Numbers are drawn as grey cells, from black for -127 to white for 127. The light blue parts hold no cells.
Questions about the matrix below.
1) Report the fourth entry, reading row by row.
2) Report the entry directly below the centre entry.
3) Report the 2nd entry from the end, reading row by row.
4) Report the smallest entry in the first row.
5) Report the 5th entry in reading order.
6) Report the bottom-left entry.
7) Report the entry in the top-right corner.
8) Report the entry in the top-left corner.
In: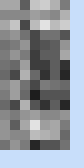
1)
68
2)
-55
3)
-43
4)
-33
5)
77
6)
-13
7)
-4
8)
39

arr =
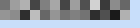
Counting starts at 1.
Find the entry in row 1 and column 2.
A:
30
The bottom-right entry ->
49
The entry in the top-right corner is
-24
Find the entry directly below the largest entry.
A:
-81
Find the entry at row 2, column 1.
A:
21
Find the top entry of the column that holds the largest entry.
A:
82
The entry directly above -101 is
12

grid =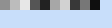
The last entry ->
-112
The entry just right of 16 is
60
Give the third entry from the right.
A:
-71

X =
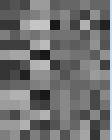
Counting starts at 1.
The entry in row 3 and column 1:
-74
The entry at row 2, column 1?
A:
-35
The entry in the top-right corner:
-25
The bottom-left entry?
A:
-1
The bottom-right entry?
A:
17
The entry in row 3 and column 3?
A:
37
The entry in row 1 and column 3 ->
-56
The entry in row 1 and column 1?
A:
-56
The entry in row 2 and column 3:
-13
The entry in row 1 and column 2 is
-44

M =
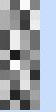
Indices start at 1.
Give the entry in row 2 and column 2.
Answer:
14
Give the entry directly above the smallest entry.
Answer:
109
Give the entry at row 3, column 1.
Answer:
44
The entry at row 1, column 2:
-30
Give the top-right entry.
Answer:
2
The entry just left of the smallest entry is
66
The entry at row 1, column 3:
121
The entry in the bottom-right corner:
14
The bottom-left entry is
-58
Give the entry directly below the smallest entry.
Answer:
121

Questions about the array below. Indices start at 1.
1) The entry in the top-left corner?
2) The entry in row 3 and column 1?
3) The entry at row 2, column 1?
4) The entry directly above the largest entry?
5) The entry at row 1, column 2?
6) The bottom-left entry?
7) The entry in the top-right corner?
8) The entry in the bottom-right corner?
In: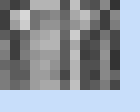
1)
-35
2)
-65
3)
-65
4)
-47
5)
-65
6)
-3
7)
-76
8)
-56

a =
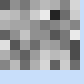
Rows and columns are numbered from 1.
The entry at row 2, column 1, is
67
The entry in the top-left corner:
-41
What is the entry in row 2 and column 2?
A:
58
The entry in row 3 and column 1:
47
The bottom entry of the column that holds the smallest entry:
-30
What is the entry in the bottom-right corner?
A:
-18
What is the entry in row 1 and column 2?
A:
16
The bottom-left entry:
5
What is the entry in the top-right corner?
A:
86
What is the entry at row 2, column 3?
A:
28
